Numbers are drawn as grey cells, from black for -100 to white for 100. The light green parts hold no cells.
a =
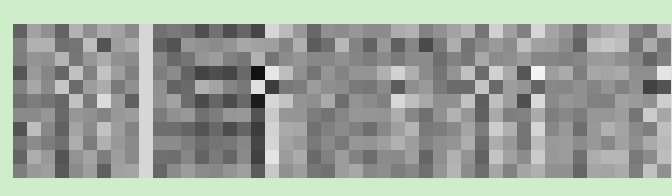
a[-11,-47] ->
-24
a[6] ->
[8, 8, 18, -18, 18, 14, 3, 19, 22, 68, -3, 14, 19, -11, -2, 18, 19, -35, 58, 18, 17, -3, -10, 5, 18, 17, 16, 36, 5, -13, 14, 40, 18, -24, 33, -1, 1, 34, -1, 7, -3, 18, 18, 24, -8, 60, 30]
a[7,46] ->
49
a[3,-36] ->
9
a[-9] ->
[-1, 16, 13, 41, -7, 18, 34, 14, 10, 68, 5, -17, -8, 17, 23, 1, -7, 40, -9, 10, 17, 7, 5, 14, 4, -3, 8, -4, 9, 9, -14, 2, -7, 32, 9, 11, 22, 5, 4, 0, 5, 21, 22, 12, 6, -21, 0]
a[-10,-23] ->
3
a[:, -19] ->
[40, 5, 9, 37, 11, 48, 5, 41, 23, 25, 5]
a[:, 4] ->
[40, -9, -7, 51, -16, 51, 18, 29, 36, 15, 9]
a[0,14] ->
-11
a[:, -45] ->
[13, 39, 13, 4, 8, -9, 18, 7, -3, 19, 24]
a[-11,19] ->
46
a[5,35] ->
23
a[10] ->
[-1, 19, 24, -30, 9, 24, -25, 26, 29, 68, -20, 9, 22, 9, 6, 16, 25, -29, 57, 13, 24, -7, -11, 22, 31, 7, 11, -2, 5, -13, 16, 41, 9, -14, 30, 1, 29, 37, 14, 14, -20, 30, 28, 34, -1, 51, 13]
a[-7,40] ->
13
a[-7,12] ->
-17
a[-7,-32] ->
4
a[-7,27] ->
-28
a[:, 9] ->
[68, 68, 68, 68, 68, 68, 68, 68, 68, 68, 68]
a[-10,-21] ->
20
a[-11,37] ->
68
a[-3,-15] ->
36
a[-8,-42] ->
1
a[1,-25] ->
-13
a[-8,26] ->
38
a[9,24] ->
2
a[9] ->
[-21, 36, 19, -34, 15, 28, -2, 24, 8, 68, -12, -14, 5, -22, -4, -20, 8, -49, 79, 22, 34, -17, 1, 22, 2, -15, 9, 8, 25, -21, 12, 39, 15, -23, 54, 26, 10, 59, 19, 22, -12, 36, 43, 42, -5, 9, 48]

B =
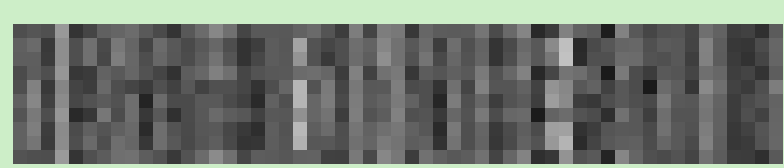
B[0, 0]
-39
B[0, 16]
-46
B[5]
[-25, 6, -50, 9, -44, -36, -29, -36, -14, -72, -16, -41, -41, -30, -30, -41, -50, -67, -24, -37, 42, -20, -3, -42, -3, -29, -22, -4, -23, -38, -70, -3, -37, -19, -52, -35, -29, -51, 23, 8, -52, -56, -39, -31, -38, -43, -5, -30, -32, -6, -22, -53, -41, -34, -22]
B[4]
[-39, 1, -55, 4, -47, -52, -18, -39, -46, -54, -37, -49, -31, -48, -37, -37, -45, -60, -39, -20, 43, -35, -4, -46, -6, -31, -30, -1, -41, -38, -60, -12, -46, 2, -33, -33, -23, -48, 15, 6, -31, -23, -49, -31, -40, -80, -16, -26, -58, 8, -13, -48, -54, -38, -2]
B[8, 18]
-27
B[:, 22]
[-34, -45, -55, -20, -4, -3, -10, -16, -31, -49]
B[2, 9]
-39
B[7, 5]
-25
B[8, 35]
-42
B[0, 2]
-37
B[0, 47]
-34
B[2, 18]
-28
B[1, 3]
11
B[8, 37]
-35
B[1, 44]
-19
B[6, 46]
-14
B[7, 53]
-33
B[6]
[-34, -5, -39, 18, -68, -57, -7, -40, -14, -56, -30, -62, -41, -31, -17, -27, -32, -49, -31, -32, 14, -20, -10, -52, -1, -35, -27, 1, -37, -34, -55, -19, -35, -5, -40, -19, -17, -79, -22, -15, -35, -40, -64, -11, -31, -51, -14, -34, -34, -8, -24, -53, -38, -48, -21]
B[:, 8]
[-15, -21, -19, -20, -46, -14, -14, -18, -20, -11]
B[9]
[-35, -38, -39, 21, -59, -37, -28, -13, -11, -27, -36, -55, -35, -16, 9, -12, -45, -27, -29, -32, -24, -23, -49, -50, -5, -43, 6, -7, -53, -11, -25, -31, -27, -11, -47, -20, 3, -63, -57, 15, -36, -30, -72, 5, -21, -37, -41, -35, -47, -11, -28, -52, -53, -63, -30]
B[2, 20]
16
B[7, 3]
9
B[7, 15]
-44
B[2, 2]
-54
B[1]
[-25, -17, -55, 11, -38, -12, -42, -6, -21, -47, -16, -31, -42, -31, -19, -39, -60, -51, -28, -32, 29, -35, -45, -38, -14, -22, 5, -11, -31, -16, -52, -14, -37, -22, -59, -42, -18, -31, 8, 50, -68, -42, -32, -21, -19, -37, -29, -31, -47, 2, -27, -56, -58, -40, -20]
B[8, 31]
-10
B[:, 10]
[-42, -16, -19, -46, -37, -16, -30, -14, -14, -36]
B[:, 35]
[-18, -42, -39, -19, -33, -35, -19, -40, -42, -20]

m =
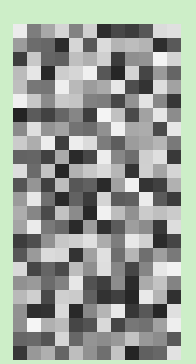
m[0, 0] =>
85
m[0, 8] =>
-53
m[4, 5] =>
22
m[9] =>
[-22, -21, -49, 33, -67, -44, 86, 6, -14, 62, 75, -55]
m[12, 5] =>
-54
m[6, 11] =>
10
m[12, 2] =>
-12
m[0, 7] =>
-44
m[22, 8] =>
53
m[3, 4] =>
68
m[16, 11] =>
-5
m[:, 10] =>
[72, -64, 91, 21, 73, 6, 80, -42, 42, 75, 29, -50, -29, 50, -55, -66, 25, 81, 53, 41, -70, 26, 10, -19]
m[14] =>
[29, 84, -5, -18, -67, 22, -62, -29, 24, 10, -55, 73]
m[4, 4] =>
45
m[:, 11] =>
[76, -30, 66, -21, 27, -58, 10, 81, -5, -55, 67, 39, -54, 59, 73, -46, -5, 90, 3, -62, 75, 87, -31, 77]
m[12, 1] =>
81
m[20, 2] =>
-61
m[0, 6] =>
-65
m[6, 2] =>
-48
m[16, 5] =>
26
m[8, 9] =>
30
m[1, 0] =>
22
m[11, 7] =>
26
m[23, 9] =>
-25
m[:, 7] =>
[-44, 41, -53, -70, 81, -45, 51, 88, -27, 6, 43, 26, -29, 48, -29, -2, -14, 5, 10, -50, 83, -46, 20, 54]
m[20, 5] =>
7
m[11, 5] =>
-24
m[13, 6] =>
89
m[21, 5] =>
-35
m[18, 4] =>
81
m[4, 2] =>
-8

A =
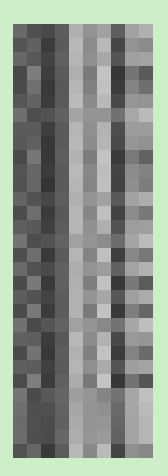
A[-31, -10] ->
-18
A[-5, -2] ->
30
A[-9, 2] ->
-52
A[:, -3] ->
[-26, -45, -33, -57, -53, -43, -11, -39, -42, -54, -47, -48, -30, -48, -35, -15, -51, -24, -56, -32, -55, -10, -43, -53, -34, -57, -10, -17, -20, -23, -46]
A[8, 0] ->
-30
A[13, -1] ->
-5
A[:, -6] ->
[37, 44, 42, 37, 43, 46, 29, 42, 44, 40, 45, 42, 38, 43, 42, 26, 42, 36, 38, 39, 40, 26, 44, 39, 42, 35, 24, 30, 33, 36, 44]
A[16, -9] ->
-14
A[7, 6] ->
40
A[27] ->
[-13, -38, -37, -23, 30, 15, 13, -17, 30, 46]
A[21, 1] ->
-42
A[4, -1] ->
-13
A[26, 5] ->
17
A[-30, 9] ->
9
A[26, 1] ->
-41
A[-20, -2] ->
11
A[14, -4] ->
37
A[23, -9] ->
-10
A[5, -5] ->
8
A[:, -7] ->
[-27, -29, -25, -29, -30, -29, -24, -29, -29, -26, -29, -29, -26, -30, -28, -22, -29, -24, -25, -28, -27, -23, -30, -27, -29, -25, -21, -23, -25, -19, -28]
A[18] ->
[-41, -5, -55, -25, 38, -1, 51, -56, -5, -28]
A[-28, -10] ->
-43
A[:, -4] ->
[26, 44, 32, 53, 51, 44, 15, 40, 42, 52, 48, 50, 27, 50, 37, 10, 50, 22, 51, 30, 52, 7, 40, 52, 33, 53, 4, 13, 17, 21, 46]
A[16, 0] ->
-38
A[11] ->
[-36, -19, -59, -29, 42, 4, 50, -48, 11, -2]
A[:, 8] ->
[27, 15, 25, -8, 3, 17, 31, 22, 18, -4, 9, 11, 27, 9, 23, 29, 6, 28, -5, 25, -1, 30, 20, 3, 24, -10, 30, 30, 29, 28, 12]
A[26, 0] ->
-8

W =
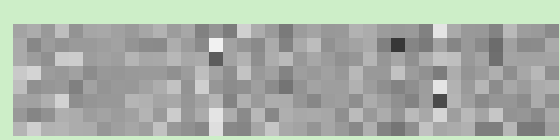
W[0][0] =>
28
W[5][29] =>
24
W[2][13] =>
34
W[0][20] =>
22
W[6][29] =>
32
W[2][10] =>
32
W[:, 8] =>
[21, 16, 42, 20, 19, 42, 26, 30]
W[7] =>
[41, 62, 40, 41, 35, 34, 18, 25, 30, 24, 51, 19, 13, 7, 74, 7, 4, 30, 55, 32, 28, 16, 30, 20, 7, 37, 3, -8, 12, 52, 30, 34, 39, -1, -1, 43, -4, -5, 25]
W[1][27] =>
-57
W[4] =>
[49, 13, 18, 20, 0, 27, 16, 20, 19, 27, 36, 52, 15, 62, 18, 10, 13, 25, 10, -9, 15, 28, 24, 24, 39, 23, 12, 3, 12, 23, 79, 40, 21, 43, 10, 32, 22, 34, 37]
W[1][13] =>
8
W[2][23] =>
13
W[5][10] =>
29
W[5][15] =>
3
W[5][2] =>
37
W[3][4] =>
26
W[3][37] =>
44
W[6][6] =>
28
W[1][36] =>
8
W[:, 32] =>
[20, 20, 20, 16, 21, 25, 45, 39]
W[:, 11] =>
[22, 36, 44, 13, 52, 32, 60, 19]
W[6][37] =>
8
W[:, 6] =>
[32, 24, 27, 19, 16, 19, 28, 18]
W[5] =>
[28, 26, 37, 65, 11, 17, 19, 19, 42, 39, 29, 32, 18, 27, 42, 3, 38, 21, 36, 35, 18, 6, 22, 25, 11, 35, 25, 13, 3, 24, -42, 42, 25, 8, 18, 18, 10, 34, 11]
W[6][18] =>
6
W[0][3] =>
49
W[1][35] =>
26
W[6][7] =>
22
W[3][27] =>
52

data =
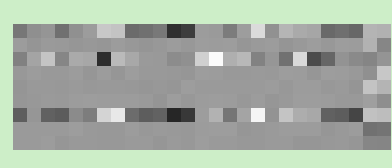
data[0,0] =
-7
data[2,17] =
2
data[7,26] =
-9
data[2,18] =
18
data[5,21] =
23
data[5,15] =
22
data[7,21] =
22
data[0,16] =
23
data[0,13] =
22
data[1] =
[22, 17, 21, 20, 18, 19, 18, 22, 19, 17, 19, 22, 19, 23, 22, 23, 18, 21, 22, 17, 20, 23, 19, 23, 22, 40, 5]
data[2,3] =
5
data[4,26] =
41
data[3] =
[19, 22, 20, 20, 22, 18, 22, 18, 23, 20, 20, 19, 18, 23, 22, 20, 20, 21, 20, 23, 22, 18, 23, 22, 20, 13, 56]
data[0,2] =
17
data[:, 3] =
[-12, 20, 5, 20, 19, 20, -28, 21, 18]
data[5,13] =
22
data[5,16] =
19
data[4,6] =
20
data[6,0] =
-26
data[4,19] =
19
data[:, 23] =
[-13, 23, 15, 22, 21, 20, -27, 20, 20]
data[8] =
[21, 21, 22, 18, 20, 20, 19, 19, 21, 21, 18, 21, 19, 23, 21, 21, 19, 19, 21, 21, 18, 18, 19, 20, 18, 5, 4]
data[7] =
[21, 21, 21, 21, 23, 20, 19, 19, 22, 19, 21, 20, 19, 22, 23, 23, 18, 19, 21, 22, 22, 22, 18, 20, 22, -11, -9]
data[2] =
[1, 29, 54, 5, 33, 31, -65, 46, 32, 21, 20, 10, 13, 63, 97, 37, 44, 2, 18, -11, 70, -41, -20, 15, 8, 4, 16]
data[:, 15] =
[-3, 23, 37, 20, 21, 22, -8, 23, 21]
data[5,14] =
23
